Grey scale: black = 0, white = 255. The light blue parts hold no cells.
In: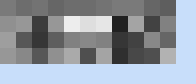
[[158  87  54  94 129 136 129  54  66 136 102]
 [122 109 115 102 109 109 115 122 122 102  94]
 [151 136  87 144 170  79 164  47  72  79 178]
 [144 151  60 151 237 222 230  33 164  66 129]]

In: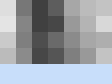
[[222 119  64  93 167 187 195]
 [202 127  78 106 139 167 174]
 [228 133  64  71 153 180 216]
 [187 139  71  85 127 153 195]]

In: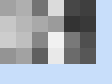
[[148 162  95 233 107  87]
 [162 175 115 219  71  63]
 [199 183 169 155  51  57]
 [205 191 135 241 121  79]]

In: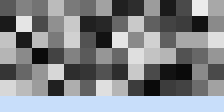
[[195  26 187 122 209  82  18 229 138 209  96 168 168 223]
 [ 53 103 150 215  45  53  82  45 201  74  18  10 138  74]
 [ 90 130 115 187 122 109 162  32  45 156  26  74 235 168]
 [181 138  10  67 130  90 150 103 223 195 181  82 103 150]
 [215 187 156  32 174  96 223 181  60  10  60  67 109 162]
 [ 26 229  74 144 201  32  39 103 201  96  67  60  18 138]]

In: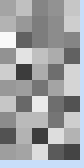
[[206  60 172 110 213]
 [249  97 125 140 133]
 [198 104 234 110  82]
 [179 152 125 140 206]
 [152 158 117 164 213]
 [158 164 221  90  68]
 [ 82 179  60 221 179]
 [140 186 186 117 206]
 [164 192 133 146 198]
 [146 227 192 172  97]]

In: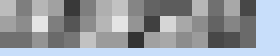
[[112 112 148 106 118 194 155 155  51 161 168 140 155  71  79 106]
 [188 126 182 161  57 126 175 194 133  99  92  92 182 112 168  71]
 [161 140 228 126  85 140 182 228 148  64 214 168 140  99 133 106]]
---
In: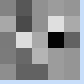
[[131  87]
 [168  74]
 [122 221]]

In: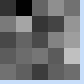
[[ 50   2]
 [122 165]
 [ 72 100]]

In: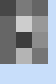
[[ 70 122]
 [102 205]
 [102  61]]

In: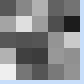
[[ 87 135]
 [164 223]
 [ 87  82]]

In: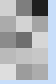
[[209 126]
 [171 211]
 [139 110]]

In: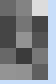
[[106 131]
 [ 69 117]
 [ 69 147]]

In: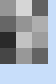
[[150 214]
 [102 148]
 [ 42 194]]

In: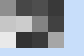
[[142  71]
 [198 204]
 [233  50]]

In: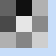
[[ 99  16]
 [ 73 230]
 [176 133]]
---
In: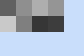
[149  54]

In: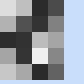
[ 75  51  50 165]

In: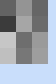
[102 166 198]

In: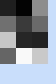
[141  58 198]

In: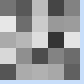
[130 153 221 143  85]

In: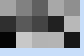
[143  33 179]

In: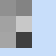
[131 162]
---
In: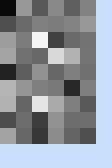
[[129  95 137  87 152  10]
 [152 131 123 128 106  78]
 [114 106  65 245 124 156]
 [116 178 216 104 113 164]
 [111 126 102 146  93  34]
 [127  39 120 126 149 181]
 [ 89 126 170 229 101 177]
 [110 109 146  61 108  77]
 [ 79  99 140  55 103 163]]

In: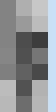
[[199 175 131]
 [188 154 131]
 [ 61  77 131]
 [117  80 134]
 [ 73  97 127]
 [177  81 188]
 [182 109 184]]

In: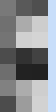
[[ 79  89 121]
 [205 171 112]
 [212 208 116]
 [ 66  50  76]
 [ 33  34 110]
 [206 172 129]
 [210 156  76]]

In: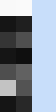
[[250 249]
 [ 31  21]
 [ 79  53]
 [ 15  21]
 [ 97  78]
 [ 83 195]
 [ 40  21]]

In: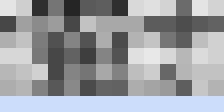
[[211 226 106 210 222 217  47  94  90  36 116  48 207 225]
 [ 98  90  77  93  93 168 169 169 192  68 156 138 160  69]
 [209 189  91 115 195 178  73 174  85 131  81 123 193 176]
 [209 221 184 215 231 222  82 133  64  98  70 118 216 216]
 [193 193 183 104 205 189 130 169 115 134  71 208 193 184]
 [177 198  95 152 164 173  98 102  74 137  87 129 181 174]]

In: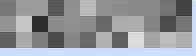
[[ 66 116 137 137 140 146 185 143  87 156 156 119]
 [116  75 133 174 171 103 138 144 141  46 198 149]
 [175 187 165 220  96 177 105 134  76 127 169  96]]
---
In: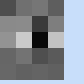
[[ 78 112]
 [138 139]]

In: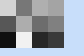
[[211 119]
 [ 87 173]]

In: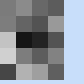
[[123 139]
 [125 100]]

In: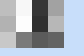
[[190 247]
 [178 253]]

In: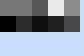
[[119 119]
 [  1  44]]

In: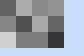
[[ 99 172]
 [134  80]]
